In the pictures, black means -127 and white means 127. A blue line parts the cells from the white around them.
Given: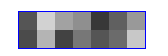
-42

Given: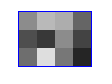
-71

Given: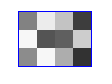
-43

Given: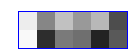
-16

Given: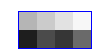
-52

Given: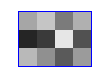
-69

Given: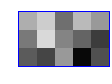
4

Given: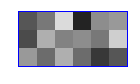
13

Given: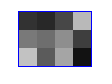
-17
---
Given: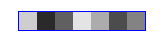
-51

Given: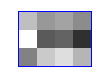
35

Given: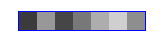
79

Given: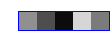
86

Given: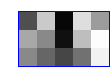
94

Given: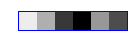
24
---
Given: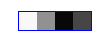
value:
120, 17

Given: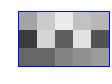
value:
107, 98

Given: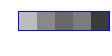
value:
60, 8

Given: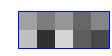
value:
85, 64

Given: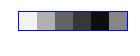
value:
114, 49

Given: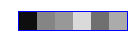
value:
90, 43

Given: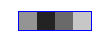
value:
71, 20

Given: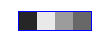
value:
105, 28

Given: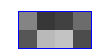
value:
67, 57
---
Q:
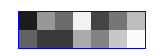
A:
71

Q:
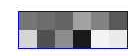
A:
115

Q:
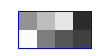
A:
-42

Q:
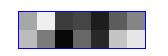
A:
69

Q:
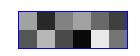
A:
105

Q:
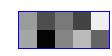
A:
58

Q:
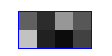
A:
-115

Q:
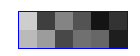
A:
-24
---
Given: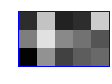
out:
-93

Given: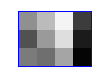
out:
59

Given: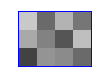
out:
-21

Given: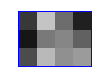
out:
68

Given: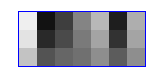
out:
56

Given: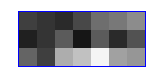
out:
-17

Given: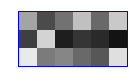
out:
64

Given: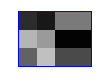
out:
-103

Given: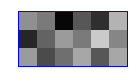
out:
-40

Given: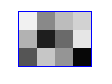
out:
9
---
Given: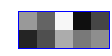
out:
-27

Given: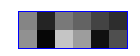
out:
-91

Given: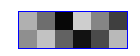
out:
-17

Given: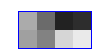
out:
-20

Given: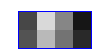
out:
89

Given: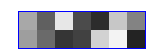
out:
-31
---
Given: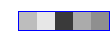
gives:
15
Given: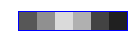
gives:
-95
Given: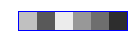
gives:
-82
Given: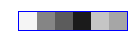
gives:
38
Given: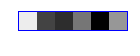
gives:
23
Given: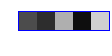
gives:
80
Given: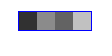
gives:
65
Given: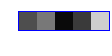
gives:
78
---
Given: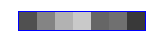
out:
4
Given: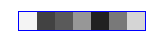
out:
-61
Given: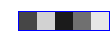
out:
82
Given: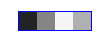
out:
5
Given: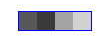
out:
-69
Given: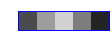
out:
29
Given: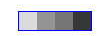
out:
20
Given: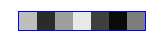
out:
-84
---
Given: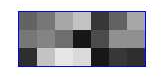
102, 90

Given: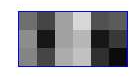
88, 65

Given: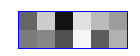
118, 96

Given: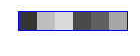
91, 62

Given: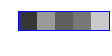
74, 26

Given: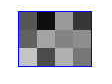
68, 48

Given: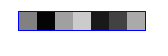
75, 42

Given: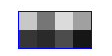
91, 72

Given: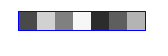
119, 81
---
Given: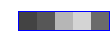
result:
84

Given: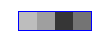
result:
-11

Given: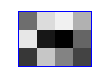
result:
49

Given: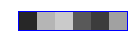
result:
-38

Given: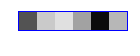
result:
34

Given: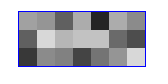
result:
44

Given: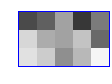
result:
-72

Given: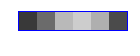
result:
77

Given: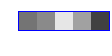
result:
33

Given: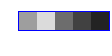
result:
-62
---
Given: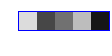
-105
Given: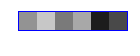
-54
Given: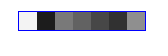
15
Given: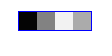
43
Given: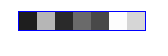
86
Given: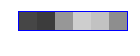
14
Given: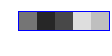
63
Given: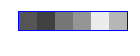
54
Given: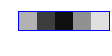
96
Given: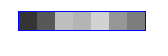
-2
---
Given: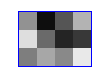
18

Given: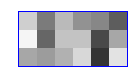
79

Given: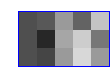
-48

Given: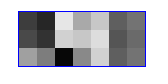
-66

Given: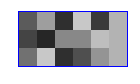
-36

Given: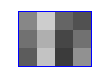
7

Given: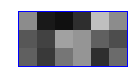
12

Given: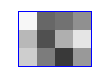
119

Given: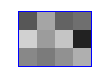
-40
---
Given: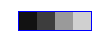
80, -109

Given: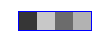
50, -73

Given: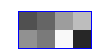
61, 17

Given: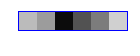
80, 59

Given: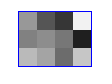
114, 58

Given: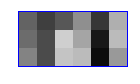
47, 3
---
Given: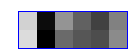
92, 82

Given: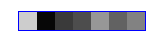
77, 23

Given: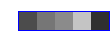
68, 11

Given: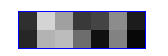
84, 60

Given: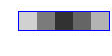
81, 51

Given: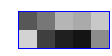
83, 72

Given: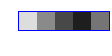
93, 10

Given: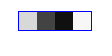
119, 88

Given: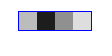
94, 60
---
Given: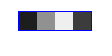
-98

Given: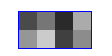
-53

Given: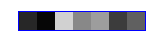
-88

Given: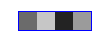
-20

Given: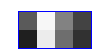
-37

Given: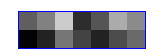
-32
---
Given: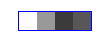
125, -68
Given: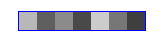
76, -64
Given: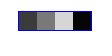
86, -121
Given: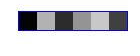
72, -123
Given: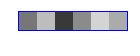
84, -70
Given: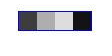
93, -108
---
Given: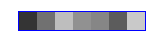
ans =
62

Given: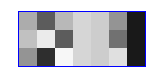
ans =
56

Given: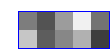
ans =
28

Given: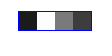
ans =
-5

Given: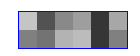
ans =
9

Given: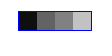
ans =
1

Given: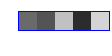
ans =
65
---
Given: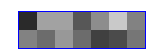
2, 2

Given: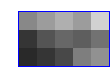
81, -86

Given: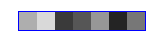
-8, 46

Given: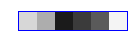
116, 87

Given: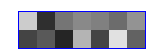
19, -59

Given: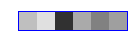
31, 63

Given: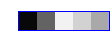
41, -119

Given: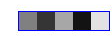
98, 0

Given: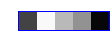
-120, -60
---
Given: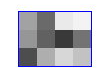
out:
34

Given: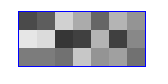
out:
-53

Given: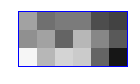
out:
34

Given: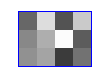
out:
-24

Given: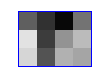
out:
-32

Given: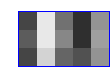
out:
-58
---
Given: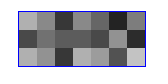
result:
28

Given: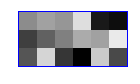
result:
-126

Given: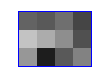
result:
-98

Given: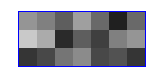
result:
-55

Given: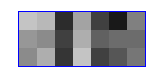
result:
-63

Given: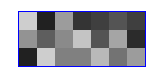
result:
57

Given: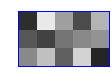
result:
-31

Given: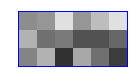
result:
40

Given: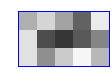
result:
75
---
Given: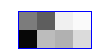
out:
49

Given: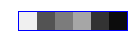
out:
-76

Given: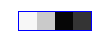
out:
-121

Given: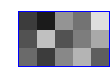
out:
52

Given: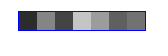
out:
-31

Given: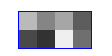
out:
111
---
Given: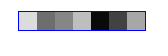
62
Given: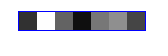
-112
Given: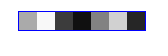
-111
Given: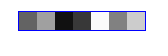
-71
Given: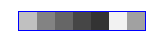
-57
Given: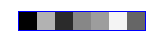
7
